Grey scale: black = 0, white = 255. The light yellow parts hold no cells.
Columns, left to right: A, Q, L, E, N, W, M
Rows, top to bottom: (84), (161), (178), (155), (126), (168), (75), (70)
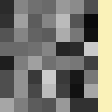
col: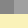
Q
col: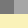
M
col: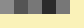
W
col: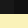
W
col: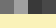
L

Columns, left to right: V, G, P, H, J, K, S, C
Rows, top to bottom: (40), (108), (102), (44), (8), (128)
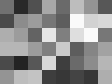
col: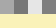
H
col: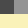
V
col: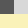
C
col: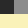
G
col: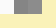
S
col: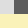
K

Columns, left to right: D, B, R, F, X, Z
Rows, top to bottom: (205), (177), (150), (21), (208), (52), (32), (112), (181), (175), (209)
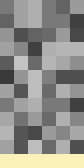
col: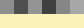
Z
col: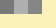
X

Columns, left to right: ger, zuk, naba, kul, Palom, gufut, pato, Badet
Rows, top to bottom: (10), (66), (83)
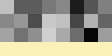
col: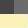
gufut
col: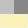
ger
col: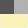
pato
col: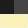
gufut
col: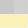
kul

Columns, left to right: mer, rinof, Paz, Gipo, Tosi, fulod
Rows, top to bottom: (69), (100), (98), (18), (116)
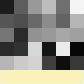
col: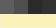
rinof
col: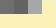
Tosi
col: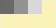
Paz
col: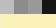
Gipo
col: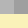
fulod
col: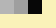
fulod

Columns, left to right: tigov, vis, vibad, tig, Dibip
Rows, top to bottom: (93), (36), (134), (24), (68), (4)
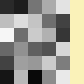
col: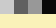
vibad
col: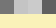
vibad
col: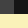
tigov
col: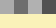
tig

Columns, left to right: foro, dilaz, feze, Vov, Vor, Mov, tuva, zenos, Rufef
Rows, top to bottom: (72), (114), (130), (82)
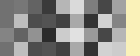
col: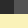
Vov
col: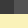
Vov

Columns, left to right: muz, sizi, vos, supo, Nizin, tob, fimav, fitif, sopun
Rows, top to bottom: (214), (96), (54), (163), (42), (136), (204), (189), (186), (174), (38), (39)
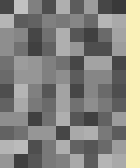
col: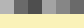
fitif
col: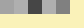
Nizin
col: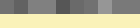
supo
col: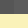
fimav
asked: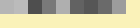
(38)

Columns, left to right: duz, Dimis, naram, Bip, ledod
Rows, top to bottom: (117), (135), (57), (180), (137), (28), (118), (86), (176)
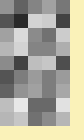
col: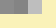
naram
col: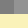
Dimis
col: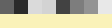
Dimis

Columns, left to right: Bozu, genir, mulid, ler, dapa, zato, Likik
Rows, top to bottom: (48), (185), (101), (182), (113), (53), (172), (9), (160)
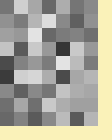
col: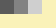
genir
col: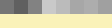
zato
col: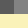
genir
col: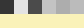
dapa

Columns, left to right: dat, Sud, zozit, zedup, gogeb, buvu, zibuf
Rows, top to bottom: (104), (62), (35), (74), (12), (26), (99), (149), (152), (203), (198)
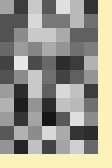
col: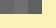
zedup
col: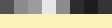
Sud
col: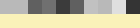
buvu
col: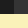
Sud
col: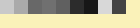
zedup

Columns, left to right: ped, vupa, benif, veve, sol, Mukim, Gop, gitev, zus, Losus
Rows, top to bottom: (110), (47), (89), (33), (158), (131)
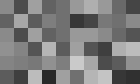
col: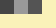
Gop
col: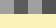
benif
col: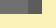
sol

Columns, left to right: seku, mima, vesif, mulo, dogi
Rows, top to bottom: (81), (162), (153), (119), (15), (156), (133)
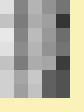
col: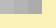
vesif
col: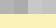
vesif
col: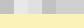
seku
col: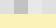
seku

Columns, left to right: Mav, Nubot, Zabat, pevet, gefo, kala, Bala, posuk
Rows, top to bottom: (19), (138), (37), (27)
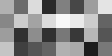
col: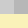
Bala
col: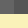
posuk
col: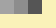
Zabat

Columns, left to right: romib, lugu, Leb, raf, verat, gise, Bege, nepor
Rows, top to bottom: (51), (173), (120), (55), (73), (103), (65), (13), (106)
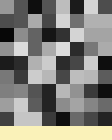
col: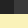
raf
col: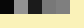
romib
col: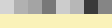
Bege
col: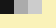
raf
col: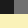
gise

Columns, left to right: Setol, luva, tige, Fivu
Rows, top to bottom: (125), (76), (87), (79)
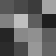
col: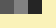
Setol
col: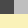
luva
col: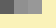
tige
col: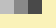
luva
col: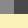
luva

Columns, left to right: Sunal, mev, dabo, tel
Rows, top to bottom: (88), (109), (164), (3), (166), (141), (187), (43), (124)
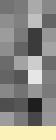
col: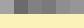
tel
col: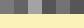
mev
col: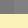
mev
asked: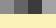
(3)
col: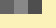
Sunal
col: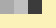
dabo

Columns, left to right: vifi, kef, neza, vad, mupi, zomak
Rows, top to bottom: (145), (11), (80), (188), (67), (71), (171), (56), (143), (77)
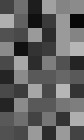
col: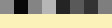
zomak
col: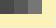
vad
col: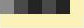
vifi
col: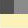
vifi

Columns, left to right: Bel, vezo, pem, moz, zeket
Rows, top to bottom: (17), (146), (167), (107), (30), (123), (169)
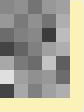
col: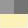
moz
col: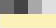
Bel
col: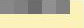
pem
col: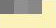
pem
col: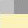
moz
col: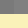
vezo
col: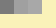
vezo

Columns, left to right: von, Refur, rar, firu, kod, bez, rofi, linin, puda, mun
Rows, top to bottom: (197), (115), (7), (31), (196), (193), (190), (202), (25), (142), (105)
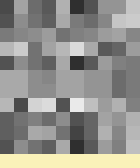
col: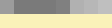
mun
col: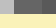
rofi
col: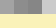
Refur
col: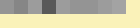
linin
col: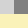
rar

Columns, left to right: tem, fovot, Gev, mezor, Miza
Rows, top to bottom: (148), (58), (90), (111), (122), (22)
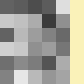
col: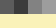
mezor
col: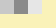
fovot

